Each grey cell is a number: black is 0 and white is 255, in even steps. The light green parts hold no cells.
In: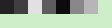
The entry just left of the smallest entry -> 93
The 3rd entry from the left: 225
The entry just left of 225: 63

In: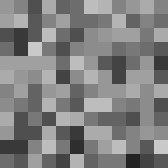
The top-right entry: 131
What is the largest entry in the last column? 201
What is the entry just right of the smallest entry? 67
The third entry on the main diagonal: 88
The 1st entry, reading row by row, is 151
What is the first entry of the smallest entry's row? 109
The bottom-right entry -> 88
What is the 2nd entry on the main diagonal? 180
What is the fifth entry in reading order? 99
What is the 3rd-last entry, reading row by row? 35
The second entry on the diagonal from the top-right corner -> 131
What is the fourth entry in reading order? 171
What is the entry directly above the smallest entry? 131
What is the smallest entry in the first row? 79

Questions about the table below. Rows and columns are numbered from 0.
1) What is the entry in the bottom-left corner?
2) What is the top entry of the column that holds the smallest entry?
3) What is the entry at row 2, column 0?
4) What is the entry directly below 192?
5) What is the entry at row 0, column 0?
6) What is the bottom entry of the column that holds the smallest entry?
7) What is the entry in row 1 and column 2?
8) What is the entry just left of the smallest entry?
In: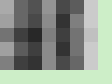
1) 127
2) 82
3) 115
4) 203
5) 170
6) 51
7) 73
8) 63

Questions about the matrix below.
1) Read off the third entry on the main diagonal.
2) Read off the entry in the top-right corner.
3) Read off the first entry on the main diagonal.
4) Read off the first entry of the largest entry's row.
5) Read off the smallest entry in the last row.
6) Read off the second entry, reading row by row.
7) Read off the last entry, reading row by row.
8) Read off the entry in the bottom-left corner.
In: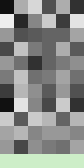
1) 90
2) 49
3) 17
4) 238
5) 72
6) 173
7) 164
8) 152

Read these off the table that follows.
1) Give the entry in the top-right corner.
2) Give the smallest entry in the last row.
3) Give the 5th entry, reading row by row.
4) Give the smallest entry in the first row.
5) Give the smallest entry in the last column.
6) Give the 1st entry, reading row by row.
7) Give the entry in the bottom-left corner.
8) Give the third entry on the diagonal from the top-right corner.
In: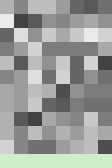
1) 112
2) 78
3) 156
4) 89
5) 66
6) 177
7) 210
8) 201

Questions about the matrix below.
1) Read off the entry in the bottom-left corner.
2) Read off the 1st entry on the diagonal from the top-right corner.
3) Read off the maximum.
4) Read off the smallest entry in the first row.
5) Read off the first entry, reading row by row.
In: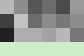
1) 32
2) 153
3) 194
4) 74
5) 184

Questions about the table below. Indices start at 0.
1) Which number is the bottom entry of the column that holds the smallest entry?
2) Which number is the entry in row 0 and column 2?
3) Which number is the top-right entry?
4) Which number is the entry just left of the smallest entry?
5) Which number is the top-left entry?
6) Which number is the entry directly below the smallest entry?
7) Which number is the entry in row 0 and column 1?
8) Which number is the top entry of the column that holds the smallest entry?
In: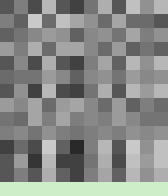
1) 65
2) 75
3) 183
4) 97
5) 86
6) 65
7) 126
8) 65

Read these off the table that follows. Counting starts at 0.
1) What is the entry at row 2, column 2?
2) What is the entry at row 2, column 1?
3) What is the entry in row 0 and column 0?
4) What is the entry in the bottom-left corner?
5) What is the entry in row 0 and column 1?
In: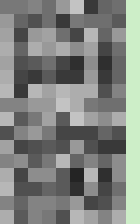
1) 153
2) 69
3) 120
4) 173
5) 120

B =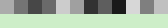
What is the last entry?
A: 192
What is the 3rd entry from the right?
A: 215
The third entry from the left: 71
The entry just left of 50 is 160

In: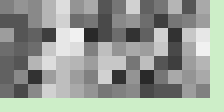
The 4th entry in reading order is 181
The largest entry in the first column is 157
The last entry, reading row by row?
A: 128
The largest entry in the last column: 241
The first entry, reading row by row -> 128
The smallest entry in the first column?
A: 85
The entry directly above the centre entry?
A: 73
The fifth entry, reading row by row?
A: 221
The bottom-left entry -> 109
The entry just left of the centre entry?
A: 128
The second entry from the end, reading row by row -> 157
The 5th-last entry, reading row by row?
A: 73
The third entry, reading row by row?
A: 137
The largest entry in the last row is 209
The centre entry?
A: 190
